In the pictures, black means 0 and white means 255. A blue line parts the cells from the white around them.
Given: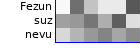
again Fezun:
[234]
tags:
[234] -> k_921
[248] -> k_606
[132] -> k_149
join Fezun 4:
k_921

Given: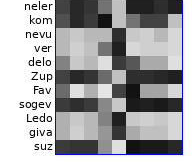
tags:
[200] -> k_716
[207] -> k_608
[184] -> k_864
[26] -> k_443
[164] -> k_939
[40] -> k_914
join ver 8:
k_608
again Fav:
[164]
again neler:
[32]

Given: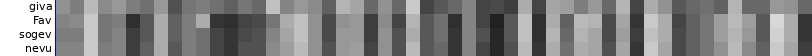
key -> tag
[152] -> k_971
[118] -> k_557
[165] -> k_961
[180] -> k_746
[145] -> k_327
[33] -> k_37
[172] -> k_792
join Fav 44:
k_792
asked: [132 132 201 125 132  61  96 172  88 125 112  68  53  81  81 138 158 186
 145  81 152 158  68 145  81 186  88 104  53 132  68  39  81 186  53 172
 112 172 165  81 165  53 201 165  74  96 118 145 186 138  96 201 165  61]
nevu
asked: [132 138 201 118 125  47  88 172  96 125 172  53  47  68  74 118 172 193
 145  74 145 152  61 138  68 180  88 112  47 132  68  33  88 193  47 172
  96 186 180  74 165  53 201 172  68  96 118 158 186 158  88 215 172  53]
Fav

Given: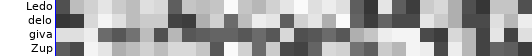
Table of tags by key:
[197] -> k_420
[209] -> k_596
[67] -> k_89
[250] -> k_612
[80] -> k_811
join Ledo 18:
k_612
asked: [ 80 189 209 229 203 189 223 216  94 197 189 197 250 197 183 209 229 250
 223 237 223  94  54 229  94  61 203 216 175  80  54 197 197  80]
Ledo
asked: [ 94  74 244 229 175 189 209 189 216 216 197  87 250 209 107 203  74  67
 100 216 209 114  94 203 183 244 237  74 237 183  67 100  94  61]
Zup

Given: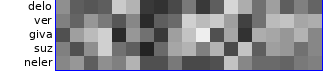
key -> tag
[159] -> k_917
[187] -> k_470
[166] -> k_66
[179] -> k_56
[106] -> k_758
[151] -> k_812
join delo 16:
k_917
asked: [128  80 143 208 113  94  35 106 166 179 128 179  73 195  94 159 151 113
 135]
suz
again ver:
[187]
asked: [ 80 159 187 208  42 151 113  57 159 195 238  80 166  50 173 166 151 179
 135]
giva
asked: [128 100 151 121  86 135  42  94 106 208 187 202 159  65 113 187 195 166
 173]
ver

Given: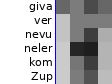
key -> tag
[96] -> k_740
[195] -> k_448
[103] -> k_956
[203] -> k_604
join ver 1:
k_448
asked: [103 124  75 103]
giva
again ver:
[124]

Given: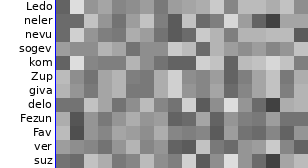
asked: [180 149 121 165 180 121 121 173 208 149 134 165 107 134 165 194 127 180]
giva
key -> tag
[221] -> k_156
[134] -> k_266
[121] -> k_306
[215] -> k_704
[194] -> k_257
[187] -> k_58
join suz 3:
k_257
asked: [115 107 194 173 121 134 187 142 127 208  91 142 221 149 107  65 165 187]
suz

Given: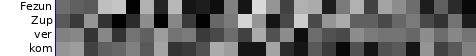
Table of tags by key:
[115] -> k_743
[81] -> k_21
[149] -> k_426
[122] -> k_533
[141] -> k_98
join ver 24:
k_743
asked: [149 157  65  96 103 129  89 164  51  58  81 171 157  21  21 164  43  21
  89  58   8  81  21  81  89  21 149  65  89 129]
kom
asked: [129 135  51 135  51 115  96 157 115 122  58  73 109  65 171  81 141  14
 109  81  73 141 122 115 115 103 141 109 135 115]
ver
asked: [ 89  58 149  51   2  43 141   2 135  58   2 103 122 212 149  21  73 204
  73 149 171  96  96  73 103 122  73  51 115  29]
Zup

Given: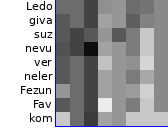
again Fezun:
[150]
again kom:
[200]
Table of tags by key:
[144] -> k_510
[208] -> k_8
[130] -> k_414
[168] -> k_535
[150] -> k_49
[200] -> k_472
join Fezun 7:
k_8
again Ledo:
[108]
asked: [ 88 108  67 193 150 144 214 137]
ver
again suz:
[88]

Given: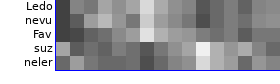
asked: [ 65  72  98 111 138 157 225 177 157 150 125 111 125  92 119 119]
Fav
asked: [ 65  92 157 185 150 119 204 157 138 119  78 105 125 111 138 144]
nevu
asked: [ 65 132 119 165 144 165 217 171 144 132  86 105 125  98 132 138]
Ledo
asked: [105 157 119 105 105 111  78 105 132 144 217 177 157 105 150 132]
neler
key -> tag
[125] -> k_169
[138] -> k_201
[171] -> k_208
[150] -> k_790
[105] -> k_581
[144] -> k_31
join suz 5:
k_169

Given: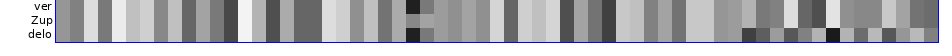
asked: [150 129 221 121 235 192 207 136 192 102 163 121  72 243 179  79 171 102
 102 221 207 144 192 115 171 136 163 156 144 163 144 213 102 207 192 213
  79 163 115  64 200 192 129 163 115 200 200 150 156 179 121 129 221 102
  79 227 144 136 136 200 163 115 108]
Zup

